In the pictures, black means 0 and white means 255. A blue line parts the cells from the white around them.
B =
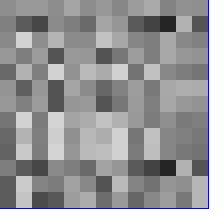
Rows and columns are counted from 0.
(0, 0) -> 142
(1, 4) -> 126
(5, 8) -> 157
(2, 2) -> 142
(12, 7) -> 153
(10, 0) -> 126
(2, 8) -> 134
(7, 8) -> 153
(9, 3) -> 212
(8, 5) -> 184
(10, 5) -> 106
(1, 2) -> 71
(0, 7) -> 135
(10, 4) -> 126
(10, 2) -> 71
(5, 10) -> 168
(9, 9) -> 190
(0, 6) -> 152
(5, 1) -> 95
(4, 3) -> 210
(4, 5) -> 186
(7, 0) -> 117
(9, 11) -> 120
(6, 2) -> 156
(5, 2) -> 151
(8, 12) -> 120
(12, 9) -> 136
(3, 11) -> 151
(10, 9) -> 67
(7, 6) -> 194
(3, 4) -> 153
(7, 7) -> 177
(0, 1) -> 153
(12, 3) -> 88
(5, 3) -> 83
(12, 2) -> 75
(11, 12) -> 182

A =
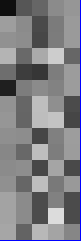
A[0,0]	15
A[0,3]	139
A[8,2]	70
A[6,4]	75
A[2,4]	154
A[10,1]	142
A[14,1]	99
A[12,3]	129
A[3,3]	205
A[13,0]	163
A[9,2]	190
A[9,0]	135
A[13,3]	220
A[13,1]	139
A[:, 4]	[150, 154, 154, 102, 156, 156, 75, 70, 157, 156, 73, 153, 75, 75, 134]
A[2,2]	71
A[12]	[163, 139, 76, 129, 75]
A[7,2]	189
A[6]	[147, 102, 190, 143, 75]
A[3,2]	170
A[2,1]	141
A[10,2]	71
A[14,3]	164

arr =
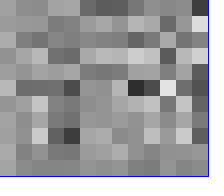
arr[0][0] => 161
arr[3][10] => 91
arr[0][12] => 62
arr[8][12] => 94
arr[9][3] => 120
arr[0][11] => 140
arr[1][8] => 180
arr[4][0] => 158
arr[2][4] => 126
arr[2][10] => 169
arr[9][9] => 133
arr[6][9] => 192
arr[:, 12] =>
[62, 219, 131, 208, 90, 82, 99, 122, 94, 151, 139]
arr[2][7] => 126
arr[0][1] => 142
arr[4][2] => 162
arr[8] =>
[160, 145, 201, 96, 61, 165, 171, 139, 145, 189, 153, 201, 94]
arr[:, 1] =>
[142, 152, 126, 165, 147, 109, 160, 141, 145, 130, 139]
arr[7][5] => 150
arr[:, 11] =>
[140, 150, 116, 183, 162, 110, 196, 166, 201, 146, 133]
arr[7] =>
[162, 141, 166, 122, 113, 150, 148, 155, 146, 166, 139, 166, 122]
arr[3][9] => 193
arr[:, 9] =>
[143, 168, 122, 193, 163, 75, 192, 166, 189, 133, 124]
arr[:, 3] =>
[163, 123, 134, 113, 156, 111, 129, 122, 96, 120, 132]
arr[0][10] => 135
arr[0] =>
[161, 142, 140, 163, 166, 106, 92, 94, 119, 143, 135, 140, 62]
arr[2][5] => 135
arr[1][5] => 155
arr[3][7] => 180

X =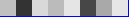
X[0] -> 192
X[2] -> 217
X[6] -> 169

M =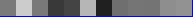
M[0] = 122
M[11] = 146
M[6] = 32
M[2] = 121

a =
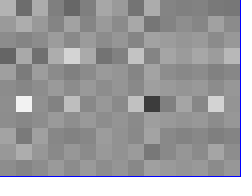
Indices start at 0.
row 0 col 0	179
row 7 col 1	135
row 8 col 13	127
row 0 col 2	172
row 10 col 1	133
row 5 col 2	141
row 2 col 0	140
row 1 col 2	153
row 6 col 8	193
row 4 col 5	139
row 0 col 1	109
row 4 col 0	159
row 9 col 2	151
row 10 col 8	136
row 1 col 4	162
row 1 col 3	132
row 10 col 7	149
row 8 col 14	132
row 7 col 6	141
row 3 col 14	184
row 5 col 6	141
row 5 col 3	154
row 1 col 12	134
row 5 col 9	159
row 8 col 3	135
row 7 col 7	148
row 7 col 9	158
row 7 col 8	138
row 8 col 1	122
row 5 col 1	134
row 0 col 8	116
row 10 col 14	151
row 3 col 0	101
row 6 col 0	142
